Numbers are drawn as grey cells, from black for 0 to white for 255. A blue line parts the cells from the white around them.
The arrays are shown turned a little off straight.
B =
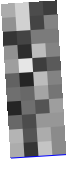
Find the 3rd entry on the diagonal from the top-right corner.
68
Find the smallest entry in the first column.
37
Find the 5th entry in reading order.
145
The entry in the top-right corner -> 61
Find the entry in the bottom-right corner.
139
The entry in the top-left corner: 172
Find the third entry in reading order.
76
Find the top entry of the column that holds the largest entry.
209
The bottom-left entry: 172
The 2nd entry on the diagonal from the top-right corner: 68
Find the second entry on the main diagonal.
209
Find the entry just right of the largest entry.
61
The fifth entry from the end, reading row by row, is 139

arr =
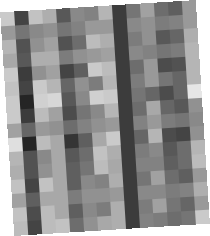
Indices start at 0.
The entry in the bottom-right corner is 202
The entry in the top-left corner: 202
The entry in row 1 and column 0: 153
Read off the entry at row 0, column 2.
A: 194
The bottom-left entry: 188
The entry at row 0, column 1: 68
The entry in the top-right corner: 153
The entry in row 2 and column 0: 181
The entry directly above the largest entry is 181
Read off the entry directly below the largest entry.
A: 145

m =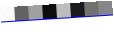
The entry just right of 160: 12
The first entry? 250
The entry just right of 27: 113

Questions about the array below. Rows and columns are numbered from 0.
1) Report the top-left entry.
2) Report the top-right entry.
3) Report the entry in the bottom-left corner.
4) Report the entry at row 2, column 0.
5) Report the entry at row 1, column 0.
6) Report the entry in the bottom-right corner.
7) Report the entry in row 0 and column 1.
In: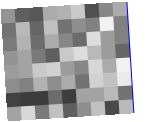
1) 148
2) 171
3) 163
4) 122
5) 114
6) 185
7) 95
